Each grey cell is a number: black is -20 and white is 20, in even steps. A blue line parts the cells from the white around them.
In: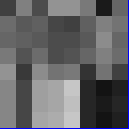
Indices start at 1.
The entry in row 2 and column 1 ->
-3
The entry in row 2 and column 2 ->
-6
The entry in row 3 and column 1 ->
-4
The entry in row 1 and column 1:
-10
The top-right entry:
-4
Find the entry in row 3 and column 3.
-6
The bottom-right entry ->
-15
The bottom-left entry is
1
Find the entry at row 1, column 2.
0
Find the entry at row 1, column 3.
-8

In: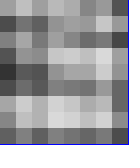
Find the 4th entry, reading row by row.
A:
9
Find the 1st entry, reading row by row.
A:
5
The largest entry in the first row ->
10
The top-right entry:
-7
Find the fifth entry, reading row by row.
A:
7
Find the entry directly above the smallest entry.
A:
-7
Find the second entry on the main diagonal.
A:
-2
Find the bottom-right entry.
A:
-8
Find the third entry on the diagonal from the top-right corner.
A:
-3
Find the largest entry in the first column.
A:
6
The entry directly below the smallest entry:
-8
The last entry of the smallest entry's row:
3
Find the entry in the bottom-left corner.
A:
-5
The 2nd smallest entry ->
-9

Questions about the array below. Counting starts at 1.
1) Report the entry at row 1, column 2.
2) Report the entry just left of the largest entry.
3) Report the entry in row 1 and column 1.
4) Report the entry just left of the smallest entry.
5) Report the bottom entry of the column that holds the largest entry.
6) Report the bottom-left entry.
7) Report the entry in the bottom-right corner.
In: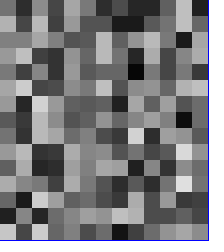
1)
-13
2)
-2
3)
-2
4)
-4
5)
6
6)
11
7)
2

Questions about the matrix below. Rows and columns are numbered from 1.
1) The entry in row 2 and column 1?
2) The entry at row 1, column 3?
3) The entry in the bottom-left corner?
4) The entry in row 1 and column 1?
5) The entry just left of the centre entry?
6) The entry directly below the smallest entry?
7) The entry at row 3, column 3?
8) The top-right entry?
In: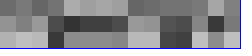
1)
3
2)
-4
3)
8
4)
-3
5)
-10
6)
2
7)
9
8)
0

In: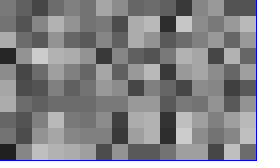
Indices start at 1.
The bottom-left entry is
-15
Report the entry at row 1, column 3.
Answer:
-9
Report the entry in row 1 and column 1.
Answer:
-1
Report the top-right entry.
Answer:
-7
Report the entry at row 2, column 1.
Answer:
-2
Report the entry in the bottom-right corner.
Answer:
-3
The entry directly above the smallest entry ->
-2
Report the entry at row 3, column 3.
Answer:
-6
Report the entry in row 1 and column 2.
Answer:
-5
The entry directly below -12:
-13
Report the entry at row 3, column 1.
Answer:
7
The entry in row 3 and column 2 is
-3
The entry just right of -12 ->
10
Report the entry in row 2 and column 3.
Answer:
1
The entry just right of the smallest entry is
1

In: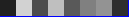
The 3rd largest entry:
3
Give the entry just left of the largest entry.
-15
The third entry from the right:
0

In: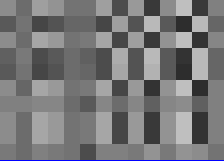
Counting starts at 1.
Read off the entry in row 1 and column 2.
-3
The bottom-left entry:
-1
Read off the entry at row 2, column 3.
-9
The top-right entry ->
0
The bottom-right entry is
-2
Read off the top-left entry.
2
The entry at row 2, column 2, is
-2
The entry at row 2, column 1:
-6
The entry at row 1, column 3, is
5
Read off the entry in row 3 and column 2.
-3
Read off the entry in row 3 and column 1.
2
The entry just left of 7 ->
-8

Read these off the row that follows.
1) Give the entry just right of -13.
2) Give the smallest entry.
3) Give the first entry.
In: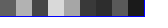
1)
-6
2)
-16
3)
-5

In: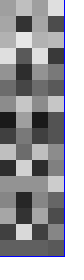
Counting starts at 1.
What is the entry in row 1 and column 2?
10
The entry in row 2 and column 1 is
6
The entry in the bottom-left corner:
-5
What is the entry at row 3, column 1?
8
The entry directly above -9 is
-13
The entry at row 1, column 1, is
5
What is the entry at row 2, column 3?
6
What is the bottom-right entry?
-6
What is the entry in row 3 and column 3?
8
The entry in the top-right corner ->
15
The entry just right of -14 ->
1
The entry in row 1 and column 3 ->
5
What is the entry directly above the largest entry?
-12

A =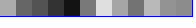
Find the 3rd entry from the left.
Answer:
-7
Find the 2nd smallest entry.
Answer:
-12
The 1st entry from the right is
2
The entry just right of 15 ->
6

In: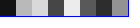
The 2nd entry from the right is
-13
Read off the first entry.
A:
-17
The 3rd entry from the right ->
-6

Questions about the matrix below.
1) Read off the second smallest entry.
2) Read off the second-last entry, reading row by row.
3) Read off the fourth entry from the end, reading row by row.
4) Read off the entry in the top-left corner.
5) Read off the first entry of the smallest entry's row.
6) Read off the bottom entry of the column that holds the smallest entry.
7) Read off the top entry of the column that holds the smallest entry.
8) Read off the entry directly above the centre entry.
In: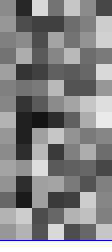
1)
-16
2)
-4
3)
14
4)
2
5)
8
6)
-7
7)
14
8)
2

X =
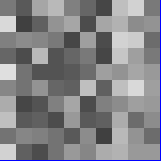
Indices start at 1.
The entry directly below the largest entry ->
1
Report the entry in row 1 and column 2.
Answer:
-6
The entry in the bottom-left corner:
13
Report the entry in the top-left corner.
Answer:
-1
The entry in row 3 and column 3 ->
1
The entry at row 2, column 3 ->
-5
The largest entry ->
15
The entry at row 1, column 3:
6
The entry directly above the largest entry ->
-4
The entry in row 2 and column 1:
14
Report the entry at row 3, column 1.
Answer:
0
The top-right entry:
-1
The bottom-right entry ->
4
